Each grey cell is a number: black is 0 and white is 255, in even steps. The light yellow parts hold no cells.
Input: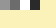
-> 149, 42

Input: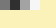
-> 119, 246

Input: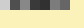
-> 206, 102

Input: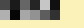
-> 72, 49

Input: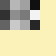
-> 88, 38

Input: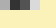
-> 174, 218

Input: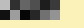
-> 189, 147

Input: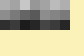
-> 175, 38
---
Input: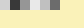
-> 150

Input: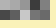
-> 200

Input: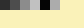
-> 140

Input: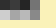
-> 185

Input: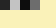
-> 13

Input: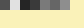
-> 37

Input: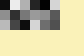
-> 13
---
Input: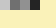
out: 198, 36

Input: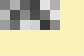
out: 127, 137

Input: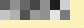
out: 94, 122

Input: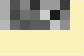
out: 172, 142

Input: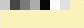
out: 202, 224

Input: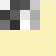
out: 240, 181

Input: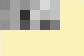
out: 135, 125
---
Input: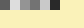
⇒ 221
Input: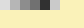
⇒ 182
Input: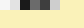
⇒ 227
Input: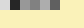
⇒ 38
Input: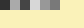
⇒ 170
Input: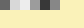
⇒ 216
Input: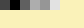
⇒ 0
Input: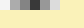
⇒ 172
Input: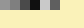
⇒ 127
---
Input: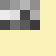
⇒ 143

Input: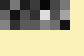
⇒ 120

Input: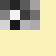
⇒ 162

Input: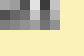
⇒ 196

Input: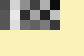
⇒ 12

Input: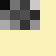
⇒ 202

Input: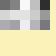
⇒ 46

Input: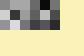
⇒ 116

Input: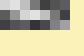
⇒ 92

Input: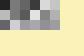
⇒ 197
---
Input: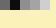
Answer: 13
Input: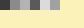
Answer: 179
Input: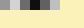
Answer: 107
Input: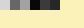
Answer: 162
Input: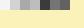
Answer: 189
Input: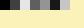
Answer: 95
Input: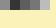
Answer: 53
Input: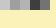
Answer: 159
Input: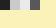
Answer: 33
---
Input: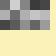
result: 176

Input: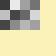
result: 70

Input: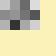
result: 148

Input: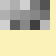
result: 146

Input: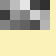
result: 130

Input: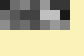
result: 192

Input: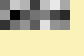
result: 127

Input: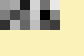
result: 202

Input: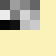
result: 124
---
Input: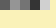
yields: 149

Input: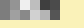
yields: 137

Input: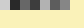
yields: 61

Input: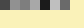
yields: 168

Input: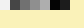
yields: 143

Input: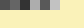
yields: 51

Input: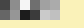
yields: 28

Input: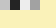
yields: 196
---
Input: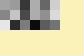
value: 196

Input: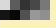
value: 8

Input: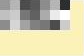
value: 203

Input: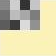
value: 188

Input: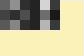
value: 47

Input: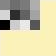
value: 45

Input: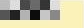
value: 34

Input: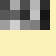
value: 96

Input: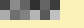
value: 111
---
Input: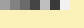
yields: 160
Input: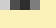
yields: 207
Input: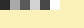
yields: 43
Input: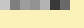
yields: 198
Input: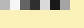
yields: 184
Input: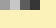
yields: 158
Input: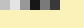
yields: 193
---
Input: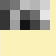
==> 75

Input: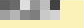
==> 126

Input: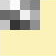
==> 114

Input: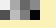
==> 188

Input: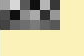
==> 170

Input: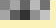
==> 50

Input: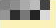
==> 120
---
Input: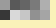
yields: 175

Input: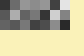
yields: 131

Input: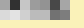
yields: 166

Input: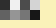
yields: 212

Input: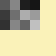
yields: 155

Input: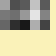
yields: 131

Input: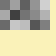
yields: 178

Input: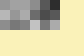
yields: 88
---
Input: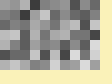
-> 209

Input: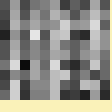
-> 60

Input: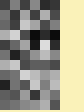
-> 115

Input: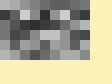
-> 170

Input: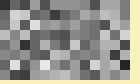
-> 37
